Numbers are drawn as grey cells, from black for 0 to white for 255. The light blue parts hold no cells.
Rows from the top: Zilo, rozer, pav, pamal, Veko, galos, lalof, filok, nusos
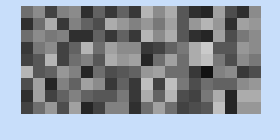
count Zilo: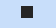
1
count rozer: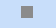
0
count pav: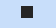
1

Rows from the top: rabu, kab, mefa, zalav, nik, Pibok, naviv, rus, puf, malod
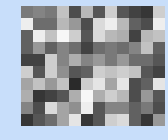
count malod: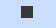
3
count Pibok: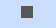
3
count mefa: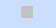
2
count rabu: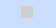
2
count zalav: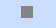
2

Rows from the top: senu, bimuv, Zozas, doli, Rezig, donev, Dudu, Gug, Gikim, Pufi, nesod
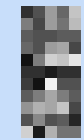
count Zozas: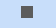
3
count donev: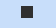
4
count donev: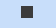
0
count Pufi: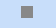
1
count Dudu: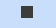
1

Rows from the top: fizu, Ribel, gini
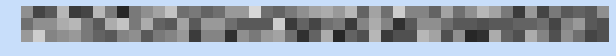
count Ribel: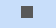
12
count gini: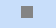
6
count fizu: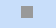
4
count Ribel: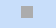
4
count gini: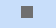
2
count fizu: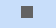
5
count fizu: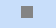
2

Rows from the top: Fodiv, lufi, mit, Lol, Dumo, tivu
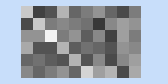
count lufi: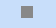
2
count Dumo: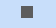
1
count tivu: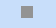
1
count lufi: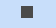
1
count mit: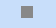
1

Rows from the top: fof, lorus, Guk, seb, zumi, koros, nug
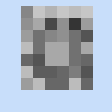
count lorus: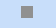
2
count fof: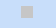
3
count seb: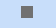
2
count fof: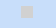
0
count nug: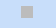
2
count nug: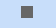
3

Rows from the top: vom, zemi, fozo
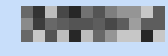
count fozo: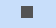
1
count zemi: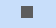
5
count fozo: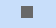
2
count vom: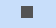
1
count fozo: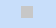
4

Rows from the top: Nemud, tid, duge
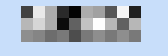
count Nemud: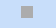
2
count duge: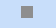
3
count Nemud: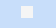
1
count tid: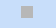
3
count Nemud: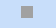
1
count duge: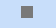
4

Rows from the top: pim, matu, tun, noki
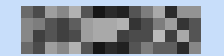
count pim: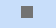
0
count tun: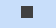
4
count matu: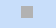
1
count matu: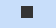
2

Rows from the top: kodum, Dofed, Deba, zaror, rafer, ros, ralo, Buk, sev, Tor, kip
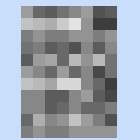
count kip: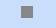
0
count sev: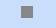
3
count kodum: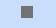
1
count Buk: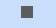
3

